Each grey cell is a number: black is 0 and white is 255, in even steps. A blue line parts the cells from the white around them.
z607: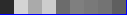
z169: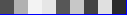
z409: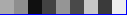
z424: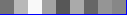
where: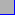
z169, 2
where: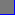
z607, 7
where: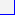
z169, 3

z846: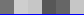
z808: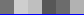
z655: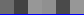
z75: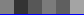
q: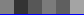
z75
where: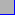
z808, 6
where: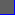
z75, 5
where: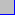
z808, 3
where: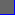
z846, 5
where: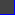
z655, 2

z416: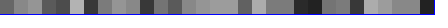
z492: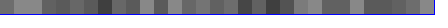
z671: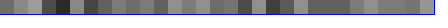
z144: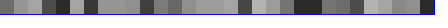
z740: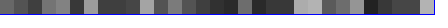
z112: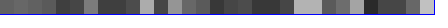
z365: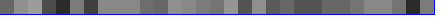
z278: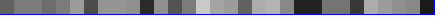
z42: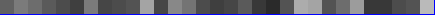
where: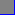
z740, 5
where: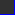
z740, 16

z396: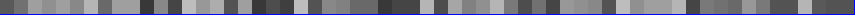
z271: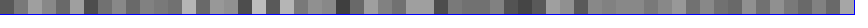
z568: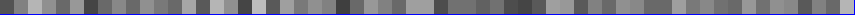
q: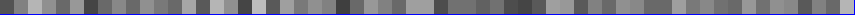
z568
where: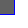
z568, 35
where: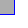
z396, 16

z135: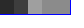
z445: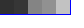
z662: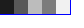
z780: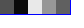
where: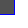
z780, 1
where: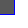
z662, 2
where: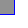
z445, 4
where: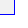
z662, 5

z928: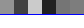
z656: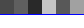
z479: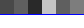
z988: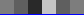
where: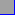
z656, 6
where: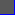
z656, 5
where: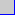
z928, 3
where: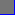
z928, 5

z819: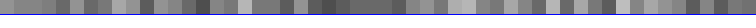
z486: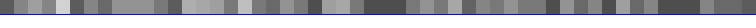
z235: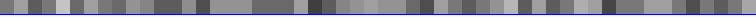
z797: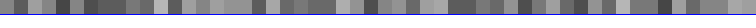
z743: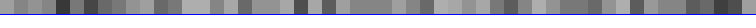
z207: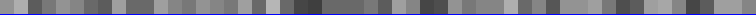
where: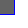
z486, 34
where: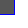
z207, 40
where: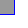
z743, 47
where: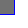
z819, 54
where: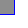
z235, 14
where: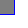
z819, 4

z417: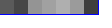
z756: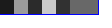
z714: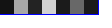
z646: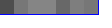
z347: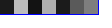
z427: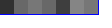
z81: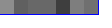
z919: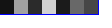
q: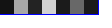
z714
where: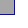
z714, 2
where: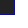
z714, 3
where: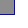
z81, 1
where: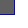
z81, 2
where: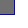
z81, 7
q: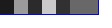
z756

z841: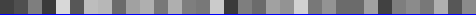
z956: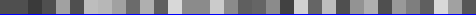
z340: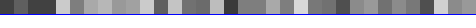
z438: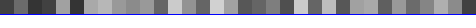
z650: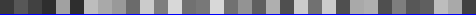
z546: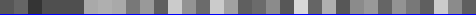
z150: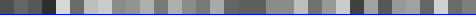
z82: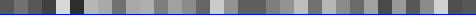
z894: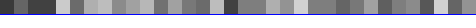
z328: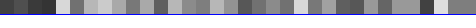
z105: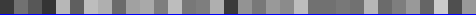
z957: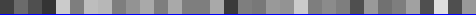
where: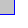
z340, 13
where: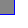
z438, 31
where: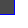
z82, 28

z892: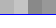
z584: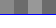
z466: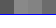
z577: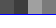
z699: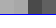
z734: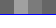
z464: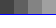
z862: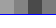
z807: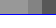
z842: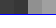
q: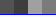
z577
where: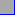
z699, 2
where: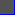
z577, 1
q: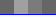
z734
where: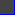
z464, 1
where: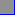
z842, 3
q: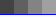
z464

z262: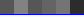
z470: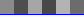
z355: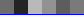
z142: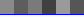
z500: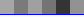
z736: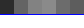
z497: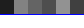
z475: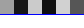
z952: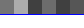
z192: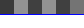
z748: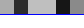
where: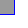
z142, 5
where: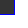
z500, 5
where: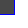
z470, 4
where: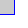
z475, 3
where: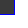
z192, 1

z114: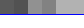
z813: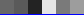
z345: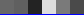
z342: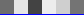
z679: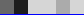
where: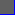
z345, 2
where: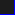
z679, 2
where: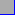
z679, 5
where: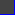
z342, 3
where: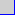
z342, 5
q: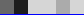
z679
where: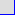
z345, 4

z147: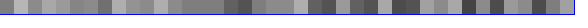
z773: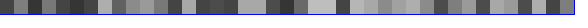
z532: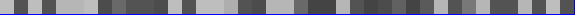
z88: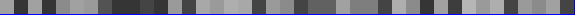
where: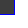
z88, 33
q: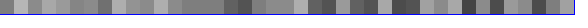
z147
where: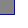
z147, 6
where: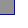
z147, 10
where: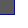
z532, 31

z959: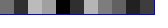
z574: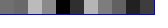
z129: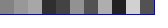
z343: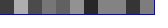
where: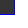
z343, 10
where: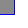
z574, 4

